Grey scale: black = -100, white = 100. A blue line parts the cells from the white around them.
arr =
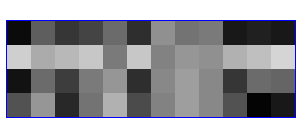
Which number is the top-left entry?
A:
-91
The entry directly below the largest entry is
-21
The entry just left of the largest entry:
50
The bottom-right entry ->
-81
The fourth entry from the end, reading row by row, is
7
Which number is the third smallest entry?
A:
-86
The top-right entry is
-81
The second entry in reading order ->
-26
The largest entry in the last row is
39
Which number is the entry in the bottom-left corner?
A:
-36
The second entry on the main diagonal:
34
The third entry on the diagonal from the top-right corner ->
-58
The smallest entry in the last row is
-97

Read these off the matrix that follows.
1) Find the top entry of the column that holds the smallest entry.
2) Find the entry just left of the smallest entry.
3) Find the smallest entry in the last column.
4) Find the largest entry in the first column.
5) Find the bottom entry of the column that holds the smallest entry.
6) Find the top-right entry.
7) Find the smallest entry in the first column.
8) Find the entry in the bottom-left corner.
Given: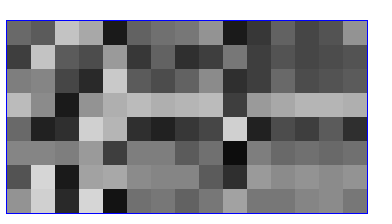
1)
-80
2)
-12
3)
-63
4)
47
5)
27
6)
15
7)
-51
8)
15

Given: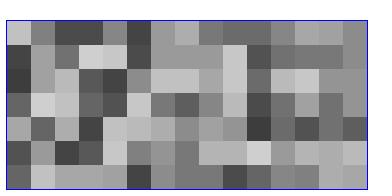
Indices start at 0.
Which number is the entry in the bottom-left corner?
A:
-21
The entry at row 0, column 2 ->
-41
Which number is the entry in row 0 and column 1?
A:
0
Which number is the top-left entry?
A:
51
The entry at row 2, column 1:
26
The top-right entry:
10
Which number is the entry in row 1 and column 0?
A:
-47
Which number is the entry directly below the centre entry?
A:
10
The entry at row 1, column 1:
26
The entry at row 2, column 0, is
-52
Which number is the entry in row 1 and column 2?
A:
-11
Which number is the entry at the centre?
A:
-26
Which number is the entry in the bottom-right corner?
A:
31
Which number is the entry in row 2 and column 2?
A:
46
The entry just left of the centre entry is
-6

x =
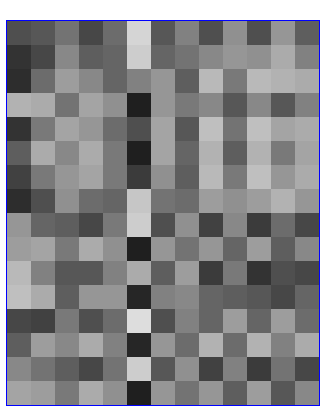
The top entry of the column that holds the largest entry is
67
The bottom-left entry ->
29
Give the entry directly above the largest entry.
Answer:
-70
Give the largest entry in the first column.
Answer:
50
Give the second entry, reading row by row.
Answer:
-32
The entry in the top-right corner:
-26
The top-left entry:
-38
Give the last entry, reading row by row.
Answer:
7
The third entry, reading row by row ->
-10
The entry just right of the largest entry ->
-38
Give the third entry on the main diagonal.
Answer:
23
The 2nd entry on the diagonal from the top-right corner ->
34
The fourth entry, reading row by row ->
-44
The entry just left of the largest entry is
-15
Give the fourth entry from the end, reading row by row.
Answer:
-26
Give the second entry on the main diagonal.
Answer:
-44
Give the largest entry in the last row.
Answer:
34
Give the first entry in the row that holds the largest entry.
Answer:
-44

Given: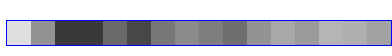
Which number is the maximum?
75
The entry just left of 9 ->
-7
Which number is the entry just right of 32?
21
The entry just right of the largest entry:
15
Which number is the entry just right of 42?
37
